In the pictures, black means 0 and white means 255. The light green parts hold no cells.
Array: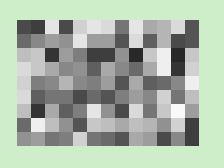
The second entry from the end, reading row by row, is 136
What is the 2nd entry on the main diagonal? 136
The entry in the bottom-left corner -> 145
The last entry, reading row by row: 62
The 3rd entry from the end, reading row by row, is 74
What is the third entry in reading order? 229
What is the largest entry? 249
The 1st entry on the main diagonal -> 74
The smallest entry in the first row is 62
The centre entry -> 157
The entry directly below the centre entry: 84
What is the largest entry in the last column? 239
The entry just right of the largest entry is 157
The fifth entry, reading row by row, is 209
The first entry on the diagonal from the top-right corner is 84
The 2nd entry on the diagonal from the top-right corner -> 74
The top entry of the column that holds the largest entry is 218
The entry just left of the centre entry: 126

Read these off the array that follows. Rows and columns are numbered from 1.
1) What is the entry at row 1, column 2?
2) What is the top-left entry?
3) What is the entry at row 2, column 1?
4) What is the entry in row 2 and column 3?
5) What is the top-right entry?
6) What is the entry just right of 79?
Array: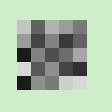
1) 98
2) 196
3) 155
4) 131
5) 121
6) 109

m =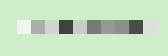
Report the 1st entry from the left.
244
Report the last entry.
222
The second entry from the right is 76

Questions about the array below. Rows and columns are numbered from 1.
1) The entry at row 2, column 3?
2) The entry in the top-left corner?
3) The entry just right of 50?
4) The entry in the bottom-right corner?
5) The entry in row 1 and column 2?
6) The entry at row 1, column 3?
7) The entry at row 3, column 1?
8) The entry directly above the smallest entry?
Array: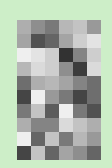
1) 101
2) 174
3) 132
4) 101
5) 142
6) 121
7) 239
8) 164
